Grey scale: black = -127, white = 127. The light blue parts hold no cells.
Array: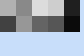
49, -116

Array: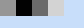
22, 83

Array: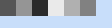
-41, 1

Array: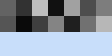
-28, 55

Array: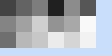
-60, 114

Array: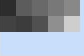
-82, 78

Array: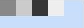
8, 110

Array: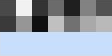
-54, 57

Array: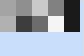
36, -101
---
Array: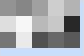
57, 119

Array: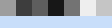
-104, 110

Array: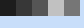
-42, 65

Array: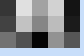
6, 96

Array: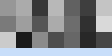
43, 89

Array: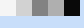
2, 117

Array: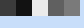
107, 107

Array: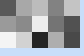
109, 116
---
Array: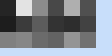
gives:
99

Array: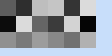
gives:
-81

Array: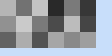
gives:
-13

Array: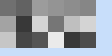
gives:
-29

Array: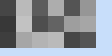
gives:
58

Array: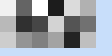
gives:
-27

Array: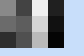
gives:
-60
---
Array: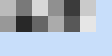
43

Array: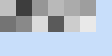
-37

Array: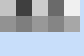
24

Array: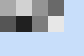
-95

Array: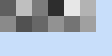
18

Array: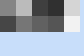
-30

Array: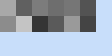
-37
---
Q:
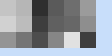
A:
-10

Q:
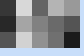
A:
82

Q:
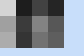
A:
-75

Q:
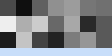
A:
68

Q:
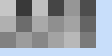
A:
28

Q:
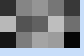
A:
-3
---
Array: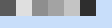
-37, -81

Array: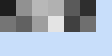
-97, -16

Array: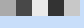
42, 72

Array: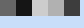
-25, -66

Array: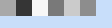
40, 13

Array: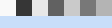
121, 52

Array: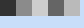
-77, 58

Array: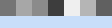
-10, -31

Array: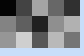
-123, -10

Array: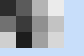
-83, 87
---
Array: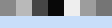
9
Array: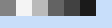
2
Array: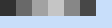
-78
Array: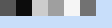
-41
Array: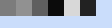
-4
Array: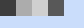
-67
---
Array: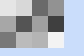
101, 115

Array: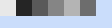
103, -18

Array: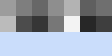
28, -65

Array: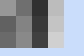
22, 80

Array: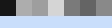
-105, 9

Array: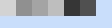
83, -47

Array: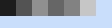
-98, 70

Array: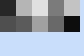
-88, -114
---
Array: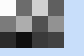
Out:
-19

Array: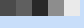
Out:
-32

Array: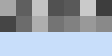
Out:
-32

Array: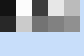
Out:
124

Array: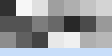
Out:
119

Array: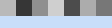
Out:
-73
